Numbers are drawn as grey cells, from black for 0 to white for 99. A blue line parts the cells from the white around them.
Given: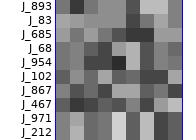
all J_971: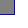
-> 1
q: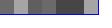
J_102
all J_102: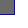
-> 3 6
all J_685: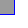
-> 1 3 8 9
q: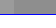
J_83
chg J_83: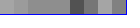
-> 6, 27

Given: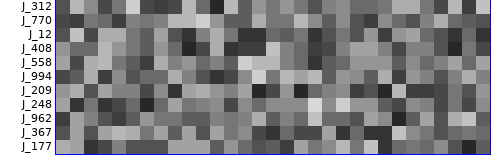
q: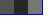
J_408
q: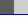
J_558
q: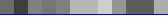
J_770
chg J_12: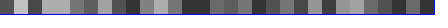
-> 22, 32
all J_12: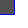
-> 1 9 20 22 28
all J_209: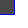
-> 7 16 28

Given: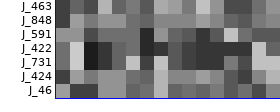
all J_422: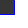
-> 4 8 11 12 13 14
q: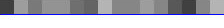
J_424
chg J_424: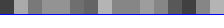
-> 2, 61
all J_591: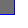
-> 4 5 6 14
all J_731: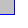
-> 6 8 15 16
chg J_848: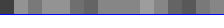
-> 2, 61
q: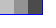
J_463

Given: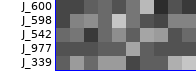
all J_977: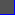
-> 1 2 3 8 9 10
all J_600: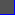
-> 5 9

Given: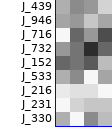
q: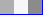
J_330
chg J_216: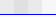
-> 3, 87
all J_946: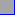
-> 1 4
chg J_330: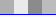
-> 2, 96
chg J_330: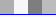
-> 3, 54

